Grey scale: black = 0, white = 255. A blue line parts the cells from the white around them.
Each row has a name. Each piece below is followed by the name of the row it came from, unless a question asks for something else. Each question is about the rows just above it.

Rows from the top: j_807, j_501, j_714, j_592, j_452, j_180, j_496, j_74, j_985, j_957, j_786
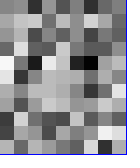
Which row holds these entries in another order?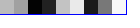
j_452
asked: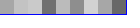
j_501
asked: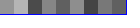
j_714
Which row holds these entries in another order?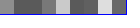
j_592
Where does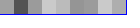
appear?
j_74
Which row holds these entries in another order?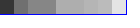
j_180
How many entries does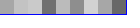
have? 9

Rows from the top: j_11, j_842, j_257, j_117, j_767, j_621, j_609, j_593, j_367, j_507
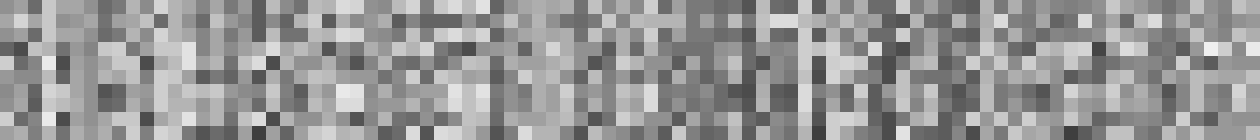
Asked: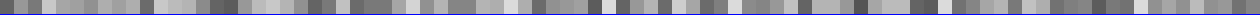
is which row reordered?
j_593
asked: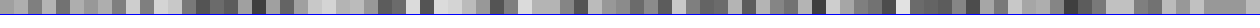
j_507
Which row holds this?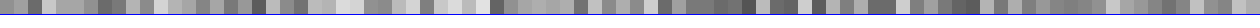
j_11

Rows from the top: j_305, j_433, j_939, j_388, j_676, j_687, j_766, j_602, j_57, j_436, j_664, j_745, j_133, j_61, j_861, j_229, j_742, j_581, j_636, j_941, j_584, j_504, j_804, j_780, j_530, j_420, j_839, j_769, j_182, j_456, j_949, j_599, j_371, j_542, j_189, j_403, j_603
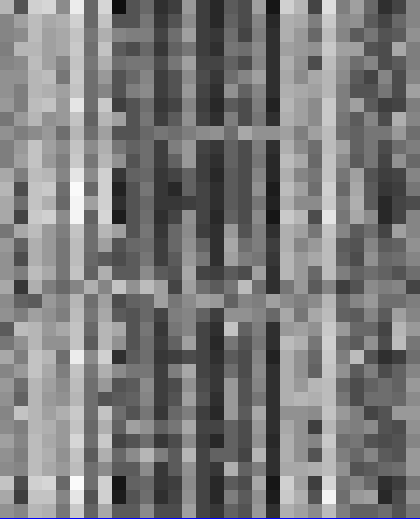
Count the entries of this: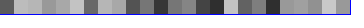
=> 25
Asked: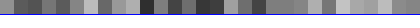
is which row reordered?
j_939
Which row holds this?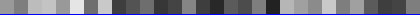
j_602
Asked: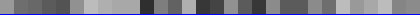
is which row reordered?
j_542

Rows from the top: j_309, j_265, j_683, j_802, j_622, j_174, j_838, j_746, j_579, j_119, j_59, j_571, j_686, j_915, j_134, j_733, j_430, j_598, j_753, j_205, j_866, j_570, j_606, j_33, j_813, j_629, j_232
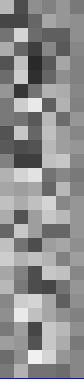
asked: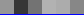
j_838
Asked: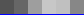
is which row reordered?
j_119
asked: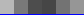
j_866
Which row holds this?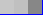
j_205

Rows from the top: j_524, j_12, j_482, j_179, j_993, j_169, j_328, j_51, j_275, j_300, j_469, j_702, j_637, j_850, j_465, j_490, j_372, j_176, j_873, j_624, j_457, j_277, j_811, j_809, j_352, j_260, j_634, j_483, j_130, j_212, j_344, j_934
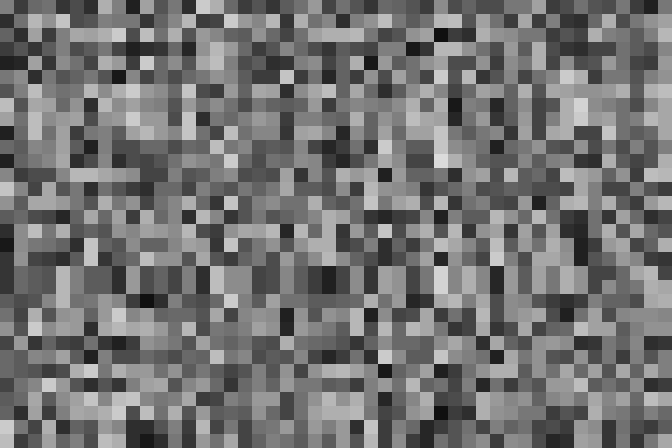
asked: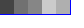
j_169
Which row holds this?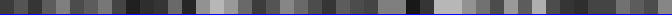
j_179
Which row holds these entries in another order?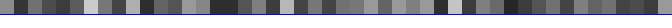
j_344
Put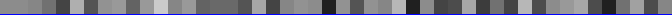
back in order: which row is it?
j_811
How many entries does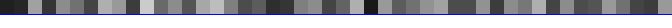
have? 48
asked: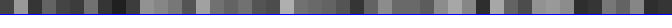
j_352

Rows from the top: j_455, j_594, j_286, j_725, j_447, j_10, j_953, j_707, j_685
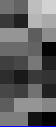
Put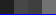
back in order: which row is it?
j_953
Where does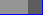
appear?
j_286
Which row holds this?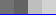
j_455
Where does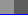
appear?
j_286
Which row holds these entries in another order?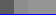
j_286
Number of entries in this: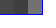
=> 3

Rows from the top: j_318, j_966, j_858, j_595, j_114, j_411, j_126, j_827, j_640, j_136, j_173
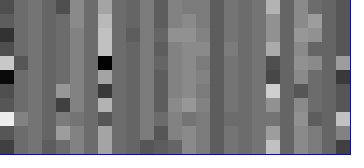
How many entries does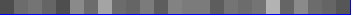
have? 25
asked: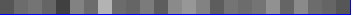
j_827

